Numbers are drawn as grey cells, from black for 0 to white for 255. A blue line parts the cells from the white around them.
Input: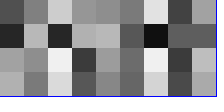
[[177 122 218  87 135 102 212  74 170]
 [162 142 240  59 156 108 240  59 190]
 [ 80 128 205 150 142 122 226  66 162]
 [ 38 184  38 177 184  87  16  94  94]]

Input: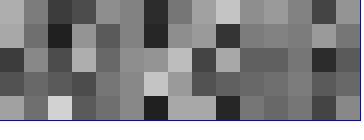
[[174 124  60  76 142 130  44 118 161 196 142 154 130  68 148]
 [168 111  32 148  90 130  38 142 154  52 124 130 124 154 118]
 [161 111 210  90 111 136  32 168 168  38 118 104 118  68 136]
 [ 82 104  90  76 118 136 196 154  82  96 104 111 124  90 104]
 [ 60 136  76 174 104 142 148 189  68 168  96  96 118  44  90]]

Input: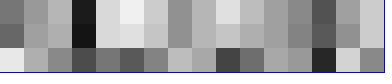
[[232 175 137  76 118  89 131 189 168  68 110 168 153  39 211 137]
 [118 153 182  27 217 240 204 145 182 224 189 160 137  82 160 204]
 [103 160 175  20 217 224 197 145 182 197 175 160 131  89 145 204]]

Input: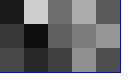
[[ 72  40  64 143  78]
 [ 56  14  97 124 149]
 [ 27 205 110 171  91]]

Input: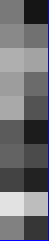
[[226 189]
 [175 163]
 [169  83]
 [157 107]
 [137 113]
 [129  54]
 [121  21]
 [ 99  75]
 [ 91  28]
 [ 67  34]]

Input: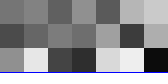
[[144 231  68  46 217 238  12]
 [117 130  96 144  90 182 202]
 [ 75 102 124 110 160  60 174]]

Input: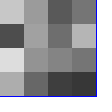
[[221 147 132 117]
 [199 155  89 117]
 [173 103  62  55]
 [ 77 161 110 181]]
